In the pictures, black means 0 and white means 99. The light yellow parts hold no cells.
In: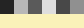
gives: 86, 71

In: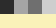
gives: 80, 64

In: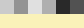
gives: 87, 79

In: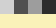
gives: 81, 61

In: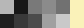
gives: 78, 71

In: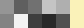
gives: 94, 76

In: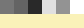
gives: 99, 87

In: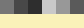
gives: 78, 59

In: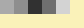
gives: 82, 66
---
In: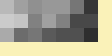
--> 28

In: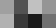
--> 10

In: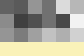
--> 28

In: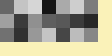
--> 23

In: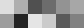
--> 35

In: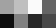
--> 15
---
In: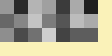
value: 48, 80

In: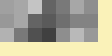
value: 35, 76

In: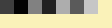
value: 13, 77

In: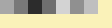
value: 43, 82

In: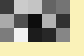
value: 5, 94

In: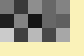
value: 8, 79
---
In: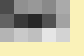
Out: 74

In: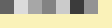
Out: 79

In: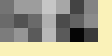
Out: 35

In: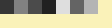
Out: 86

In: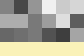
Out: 32

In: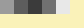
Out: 23
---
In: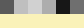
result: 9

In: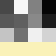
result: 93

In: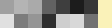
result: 84

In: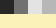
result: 88

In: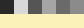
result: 41

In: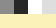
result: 99

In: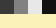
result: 90

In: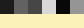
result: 3
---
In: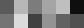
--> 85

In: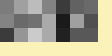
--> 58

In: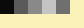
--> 35

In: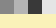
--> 70

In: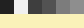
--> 93

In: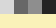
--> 40
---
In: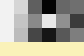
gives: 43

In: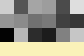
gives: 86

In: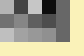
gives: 40

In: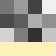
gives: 93

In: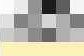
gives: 95

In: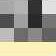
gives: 87
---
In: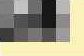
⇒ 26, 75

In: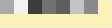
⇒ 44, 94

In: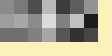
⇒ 85, 85

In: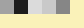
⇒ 85, 85

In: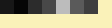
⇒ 28, 73

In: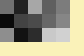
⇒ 29, 81

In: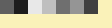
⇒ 74, 90

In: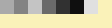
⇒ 41, 87
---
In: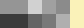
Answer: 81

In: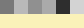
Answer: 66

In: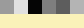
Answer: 49

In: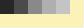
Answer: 53

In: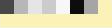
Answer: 96

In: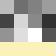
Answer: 43
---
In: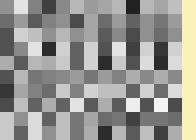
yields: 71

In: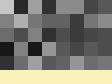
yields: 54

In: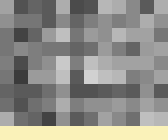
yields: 53

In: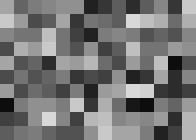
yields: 52

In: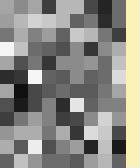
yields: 28
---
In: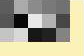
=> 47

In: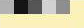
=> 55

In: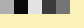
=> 45

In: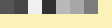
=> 48

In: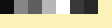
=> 37

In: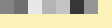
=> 58

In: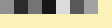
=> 45

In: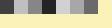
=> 52

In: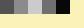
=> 43
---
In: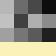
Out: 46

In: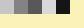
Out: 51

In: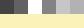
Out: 38

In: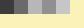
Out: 41

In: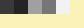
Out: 14

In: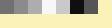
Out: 54

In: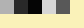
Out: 16

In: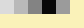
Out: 72

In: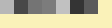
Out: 28

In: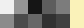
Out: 29
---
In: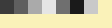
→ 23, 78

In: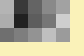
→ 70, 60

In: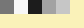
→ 46, 77

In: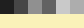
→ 12, 67

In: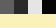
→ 37, 2

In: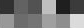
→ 19, 85
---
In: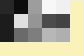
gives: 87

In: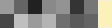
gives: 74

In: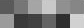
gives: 22

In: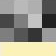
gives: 49

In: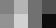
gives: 81

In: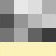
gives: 58

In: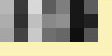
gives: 19

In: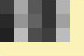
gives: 58

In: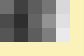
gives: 18
